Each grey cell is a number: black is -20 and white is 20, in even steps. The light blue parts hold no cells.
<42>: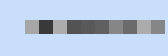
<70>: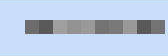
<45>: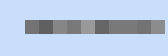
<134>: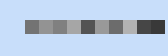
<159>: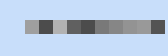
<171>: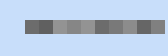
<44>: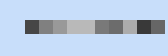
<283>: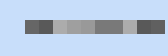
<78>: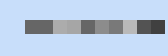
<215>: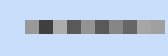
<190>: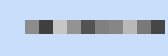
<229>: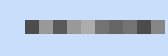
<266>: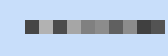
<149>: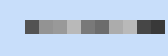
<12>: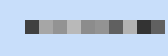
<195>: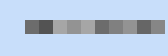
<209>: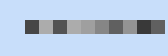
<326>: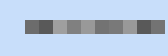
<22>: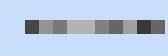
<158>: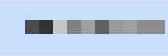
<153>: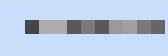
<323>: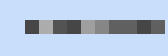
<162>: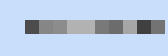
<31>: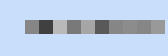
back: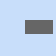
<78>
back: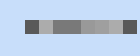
<283>
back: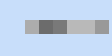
<44>
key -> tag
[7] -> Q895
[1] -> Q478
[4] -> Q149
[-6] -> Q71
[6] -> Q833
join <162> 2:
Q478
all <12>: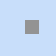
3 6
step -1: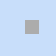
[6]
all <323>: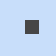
1 4 9

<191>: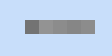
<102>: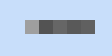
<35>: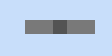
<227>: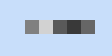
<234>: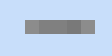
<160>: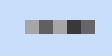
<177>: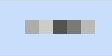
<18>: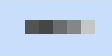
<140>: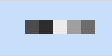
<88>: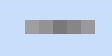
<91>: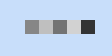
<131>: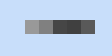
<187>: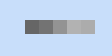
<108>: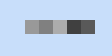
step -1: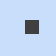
[-11]
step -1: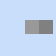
[ 3 -1]
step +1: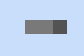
[ 0  0 -6]
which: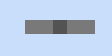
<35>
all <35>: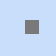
1 2 4 5
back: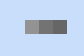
<187>
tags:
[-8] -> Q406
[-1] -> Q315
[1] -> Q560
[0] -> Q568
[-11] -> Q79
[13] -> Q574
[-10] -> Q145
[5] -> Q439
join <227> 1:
Q568

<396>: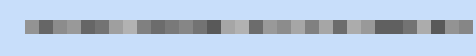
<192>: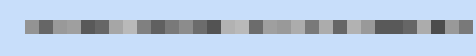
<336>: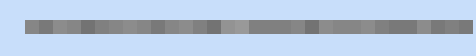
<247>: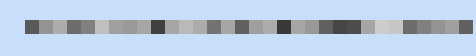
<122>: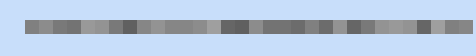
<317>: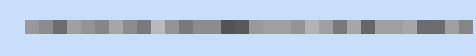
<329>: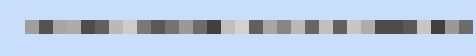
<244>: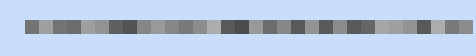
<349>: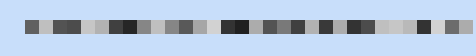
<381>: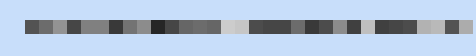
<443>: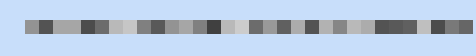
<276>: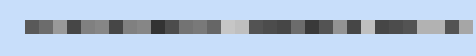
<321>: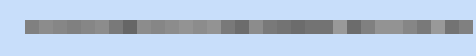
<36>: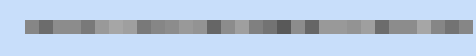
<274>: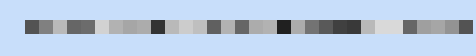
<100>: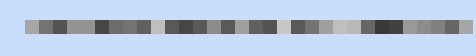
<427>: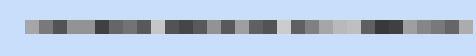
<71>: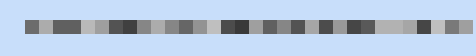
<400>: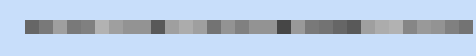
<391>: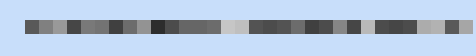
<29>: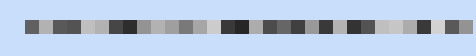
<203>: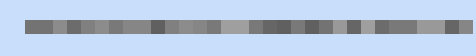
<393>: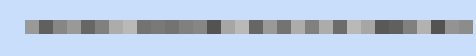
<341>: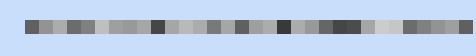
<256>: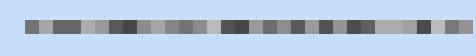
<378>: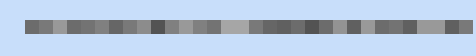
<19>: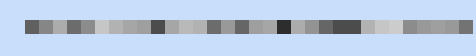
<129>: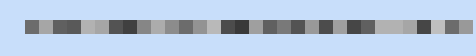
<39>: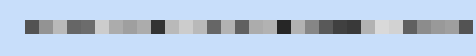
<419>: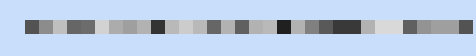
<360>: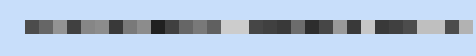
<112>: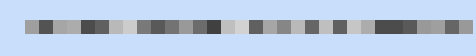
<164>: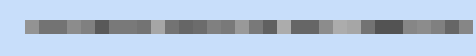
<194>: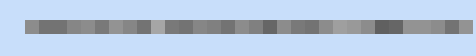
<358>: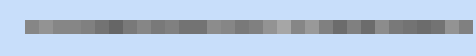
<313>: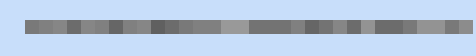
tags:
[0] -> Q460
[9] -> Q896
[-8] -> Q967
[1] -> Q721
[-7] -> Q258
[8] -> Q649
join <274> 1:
Q258
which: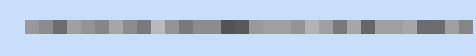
<317>
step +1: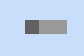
[-4  5  5]

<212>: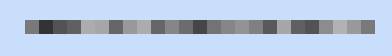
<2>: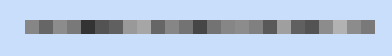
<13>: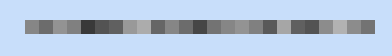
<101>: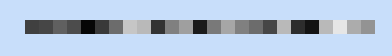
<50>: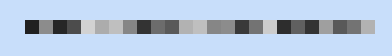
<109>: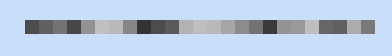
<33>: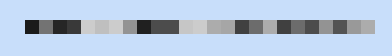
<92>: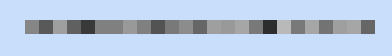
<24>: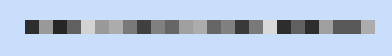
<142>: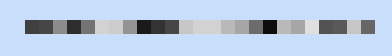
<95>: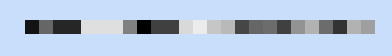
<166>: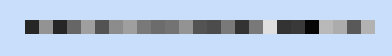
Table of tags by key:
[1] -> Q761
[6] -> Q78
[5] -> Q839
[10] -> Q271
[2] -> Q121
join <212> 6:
Q78
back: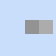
<101>
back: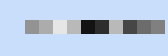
<101>
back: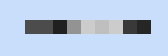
<33>
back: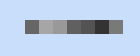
<2>
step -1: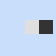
[ 14 -13]

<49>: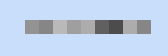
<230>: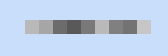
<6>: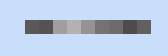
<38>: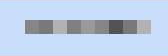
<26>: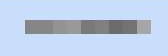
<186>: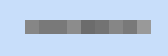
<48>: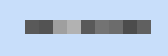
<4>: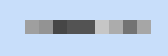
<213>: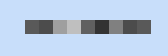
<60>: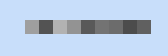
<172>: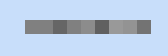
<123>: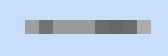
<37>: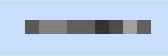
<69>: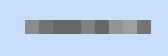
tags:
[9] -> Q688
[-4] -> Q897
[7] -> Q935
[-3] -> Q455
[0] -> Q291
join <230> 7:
Q291
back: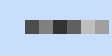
<213>
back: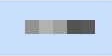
<6>
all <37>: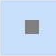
2 3
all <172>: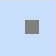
1 2 4
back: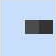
<37>

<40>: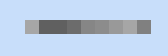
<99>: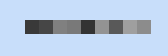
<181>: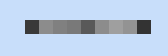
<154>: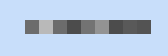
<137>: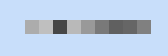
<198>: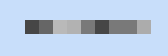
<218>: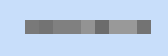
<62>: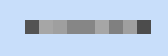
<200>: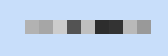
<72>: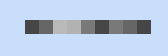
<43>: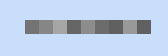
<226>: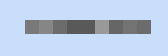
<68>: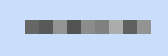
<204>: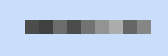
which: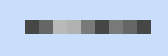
<72>
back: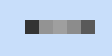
<181>

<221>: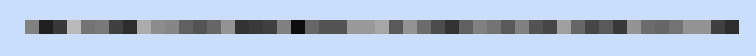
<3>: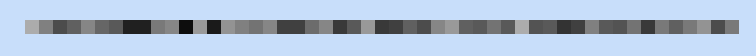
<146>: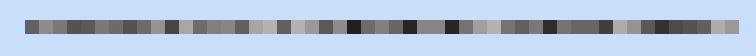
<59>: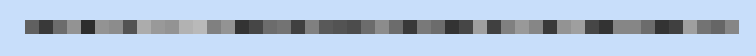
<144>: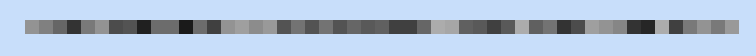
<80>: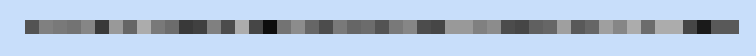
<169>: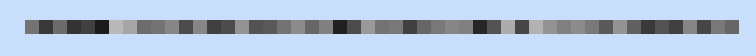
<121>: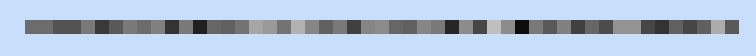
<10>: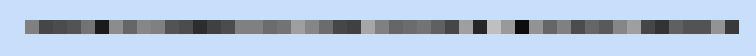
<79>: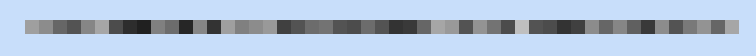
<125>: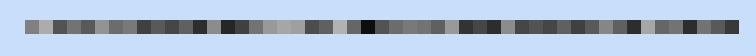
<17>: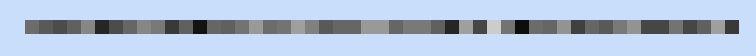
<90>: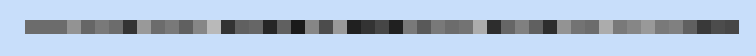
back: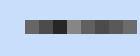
<17>
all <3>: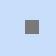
10 46 48 51
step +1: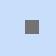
[-1]

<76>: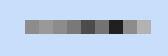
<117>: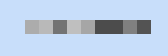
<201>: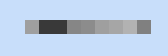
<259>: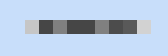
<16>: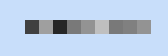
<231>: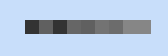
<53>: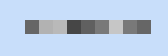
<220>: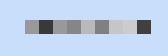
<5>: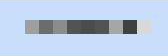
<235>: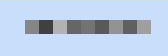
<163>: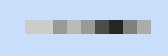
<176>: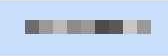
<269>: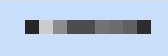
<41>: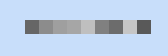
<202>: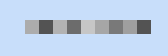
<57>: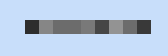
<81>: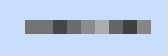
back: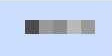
<176>
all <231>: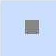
8 9

